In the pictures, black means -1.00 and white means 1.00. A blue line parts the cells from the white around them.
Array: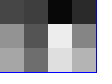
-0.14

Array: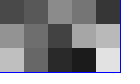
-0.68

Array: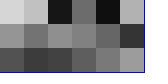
-0.26

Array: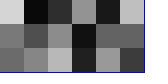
-0.75

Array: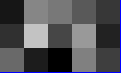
-1.00

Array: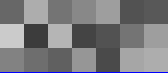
-0.42

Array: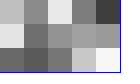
-0.08

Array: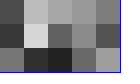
-0.73
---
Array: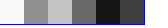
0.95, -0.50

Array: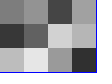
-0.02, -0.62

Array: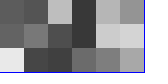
-0.28, 0.32

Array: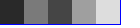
-0.68, 0.73

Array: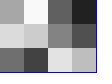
0.31, 0.49

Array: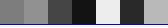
-0.02, 0.45
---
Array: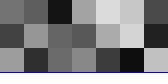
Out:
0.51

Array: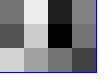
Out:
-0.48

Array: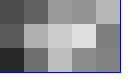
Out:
0.03

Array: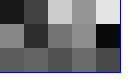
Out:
-0.43

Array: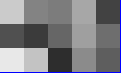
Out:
-0.26

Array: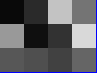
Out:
-0.21

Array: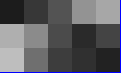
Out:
-0.73

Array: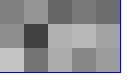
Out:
0.22

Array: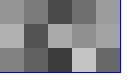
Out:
-0.19
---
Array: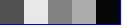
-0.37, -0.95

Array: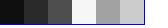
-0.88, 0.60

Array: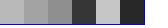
0.45, -0.69

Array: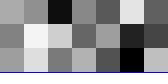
0.34, 0.50

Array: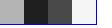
0.41, 0.92

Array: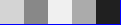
0.66, -0.75
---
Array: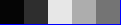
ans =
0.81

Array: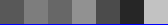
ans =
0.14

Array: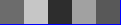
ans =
-0.65

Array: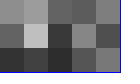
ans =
-0.55

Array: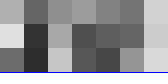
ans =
-0.38

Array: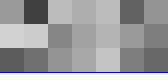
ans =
0.26

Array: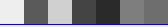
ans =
-0.46

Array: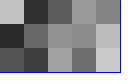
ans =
0.14

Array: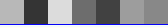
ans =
-0.15
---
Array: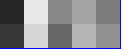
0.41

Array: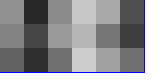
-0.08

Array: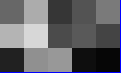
-0.30

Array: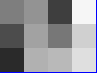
-0.07

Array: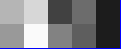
-0.26

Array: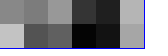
-0.86

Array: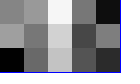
-0.44

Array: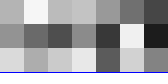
0.88
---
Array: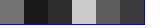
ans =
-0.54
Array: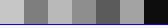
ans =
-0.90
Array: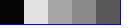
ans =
-0.31
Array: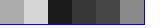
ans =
0.08
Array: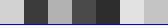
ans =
0.54
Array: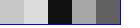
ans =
-0.25
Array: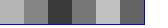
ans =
-0.22
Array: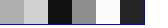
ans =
-0.71
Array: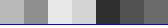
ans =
-0.16
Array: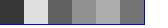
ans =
-0.09
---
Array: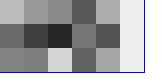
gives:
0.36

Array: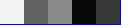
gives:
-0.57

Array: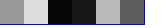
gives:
0.46

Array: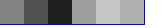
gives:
0.55

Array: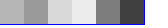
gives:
-0.02

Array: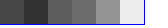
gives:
0.16
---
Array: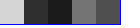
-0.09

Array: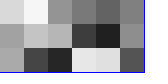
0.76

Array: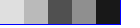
0.12

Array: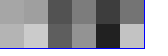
-0.74

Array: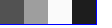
0.96

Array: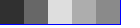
0.36

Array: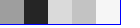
0.53

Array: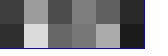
0.34

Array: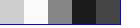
-0.79

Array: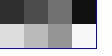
0.17
